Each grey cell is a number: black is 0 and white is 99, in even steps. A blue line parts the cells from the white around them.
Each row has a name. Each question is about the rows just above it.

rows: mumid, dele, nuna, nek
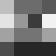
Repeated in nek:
[15]
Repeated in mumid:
[42]
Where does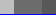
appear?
mumid
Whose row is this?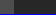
nek

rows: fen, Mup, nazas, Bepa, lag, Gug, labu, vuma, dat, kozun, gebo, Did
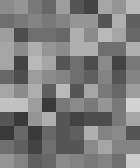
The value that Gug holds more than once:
[51]
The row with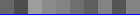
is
Gug
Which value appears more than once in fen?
[58]
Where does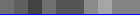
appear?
gebo

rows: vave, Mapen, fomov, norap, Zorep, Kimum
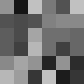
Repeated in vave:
[75]
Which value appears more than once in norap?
[25]
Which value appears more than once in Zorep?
[57]

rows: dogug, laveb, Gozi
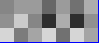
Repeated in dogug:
[60]
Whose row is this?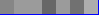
dogug
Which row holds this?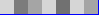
Gozi

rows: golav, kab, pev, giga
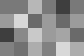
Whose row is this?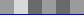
kab
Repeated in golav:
[47]
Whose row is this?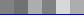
giga

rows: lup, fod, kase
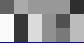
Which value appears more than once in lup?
[59]
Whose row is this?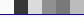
kase

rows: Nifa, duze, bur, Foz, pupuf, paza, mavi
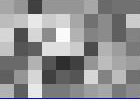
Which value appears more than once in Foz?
[86]
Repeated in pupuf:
[41]

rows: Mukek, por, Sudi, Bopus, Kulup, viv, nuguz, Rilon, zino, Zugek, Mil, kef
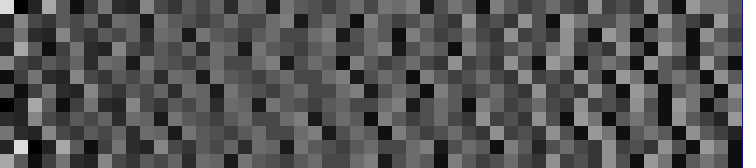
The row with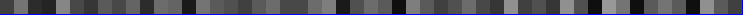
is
Sudi
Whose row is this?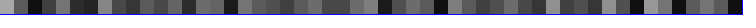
kef
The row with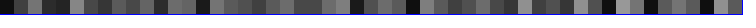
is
viv
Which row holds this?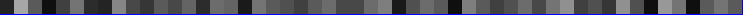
Bopus
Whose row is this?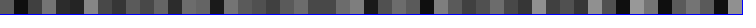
nuguz

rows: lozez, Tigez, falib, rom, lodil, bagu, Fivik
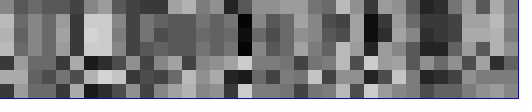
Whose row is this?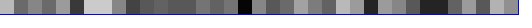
rom
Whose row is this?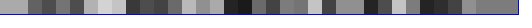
bagu
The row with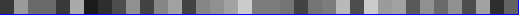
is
lodil
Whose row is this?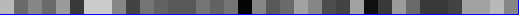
Tigez
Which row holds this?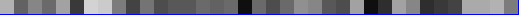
falib
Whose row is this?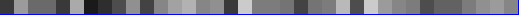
Fivik

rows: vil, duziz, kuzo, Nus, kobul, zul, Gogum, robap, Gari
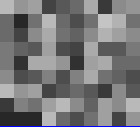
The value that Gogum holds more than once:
[34]
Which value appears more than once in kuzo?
[54]
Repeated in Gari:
[15]
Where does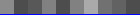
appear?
zul
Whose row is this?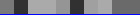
kobul
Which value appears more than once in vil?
[58]

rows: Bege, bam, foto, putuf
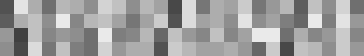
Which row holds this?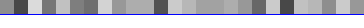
putuf
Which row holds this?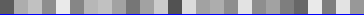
bam

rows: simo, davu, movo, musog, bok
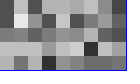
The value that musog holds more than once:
[74]
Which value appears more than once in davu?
[31]
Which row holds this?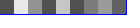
davu
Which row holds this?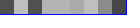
simo

